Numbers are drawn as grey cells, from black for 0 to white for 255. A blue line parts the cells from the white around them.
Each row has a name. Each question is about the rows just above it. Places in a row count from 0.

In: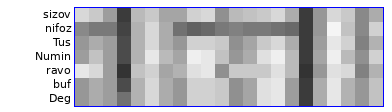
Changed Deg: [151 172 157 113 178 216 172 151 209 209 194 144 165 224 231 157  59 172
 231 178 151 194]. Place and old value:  10, [201]
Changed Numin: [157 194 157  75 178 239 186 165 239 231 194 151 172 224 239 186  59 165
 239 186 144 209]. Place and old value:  5, [231]
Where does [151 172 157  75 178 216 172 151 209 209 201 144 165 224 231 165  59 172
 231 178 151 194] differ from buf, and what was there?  15, [157]
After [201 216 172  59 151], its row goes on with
[216 201 137 172]
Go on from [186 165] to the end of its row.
[239 231 194 151 172 224 239 186  59 165 239 186 144 209]
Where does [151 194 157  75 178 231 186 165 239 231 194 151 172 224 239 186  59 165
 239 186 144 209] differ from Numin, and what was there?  0, [157]

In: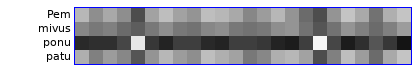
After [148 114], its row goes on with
[ 85 114 148 128 107 128 156]
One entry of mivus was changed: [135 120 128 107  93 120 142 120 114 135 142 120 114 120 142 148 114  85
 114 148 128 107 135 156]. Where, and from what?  22, [128]

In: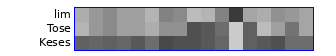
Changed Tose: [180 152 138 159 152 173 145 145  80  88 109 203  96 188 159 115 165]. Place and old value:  4, [159]
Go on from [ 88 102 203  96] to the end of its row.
[ 88  80 109 109]
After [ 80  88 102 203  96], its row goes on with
[ 88  80 109 109]
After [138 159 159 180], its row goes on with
[130 138 188 180 130  58 165 173 145 152 165]
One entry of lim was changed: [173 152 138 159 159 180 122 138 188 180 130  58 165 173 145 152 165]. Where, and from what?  6, [130]

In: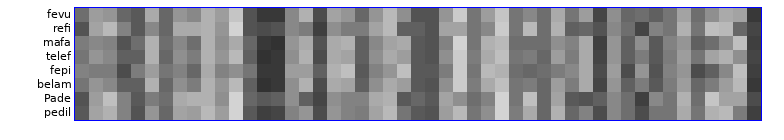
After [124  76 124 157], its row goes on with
[117 130 103 170 130 143 117  56  56 157 157  96 177 191  89 130 149 191
  89  89 124 203 117 185 177 110 103 110 124 136 170  76 157  76 149  83
 130 149  76  96 136 191  63]
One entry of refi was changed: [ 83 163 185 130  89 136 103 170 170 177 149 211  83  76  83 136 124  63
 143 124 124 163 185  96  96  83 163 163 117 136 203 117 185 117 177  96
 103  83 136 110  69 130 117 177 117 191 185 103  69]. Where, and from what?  33, [110]
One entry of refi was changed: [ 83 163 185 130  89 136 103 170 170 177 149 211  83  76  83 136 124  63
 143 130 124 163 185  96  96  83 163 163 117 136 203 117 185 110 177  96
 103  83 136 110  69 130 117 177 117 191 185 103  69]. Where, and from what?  19, [124]
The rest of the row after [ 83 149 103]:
[163 157 185 157 211  89  63  69 130 149  76 149 130 124 163 185 117  89
  83 157 185 117 143 211 124 170 103 177 103 130  76 136 110  76 117 117
 170 117 177 185 124  63]
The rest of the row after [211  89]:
[ 63  69 130 149  76 149 130 124 163 185 117  89  83 157 185 117 143 211
 124 170 103 177 103 130  76 136 110  76 117 117 170 117 177 185 124  63]

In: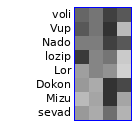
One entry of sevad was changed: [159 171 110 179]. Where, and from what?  0, [153]
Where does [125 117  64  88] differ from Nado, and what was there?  1, [125]
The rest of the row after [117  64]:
[88]
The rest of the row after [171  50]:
[72]
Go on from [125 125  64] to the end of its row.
[88]
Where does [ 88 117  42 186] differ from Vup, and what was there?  2, [50]
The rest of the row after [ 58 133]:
[117 202]

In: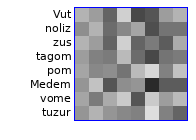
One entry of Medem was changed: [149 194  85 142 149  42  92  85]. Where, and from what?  7, [92]
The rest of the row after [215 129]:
[194]
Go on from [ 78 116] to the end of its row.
[116]
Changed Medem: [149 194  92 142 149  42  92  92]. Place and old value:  2, [85]
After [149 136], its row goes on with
[129 222 129 100]

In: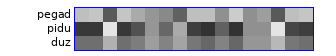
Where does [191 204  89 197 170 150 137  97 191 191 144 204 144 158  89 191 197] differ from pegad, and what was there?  1, [197]
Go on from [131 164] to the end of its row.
[119 103 131 103 150 150 184 119 111]

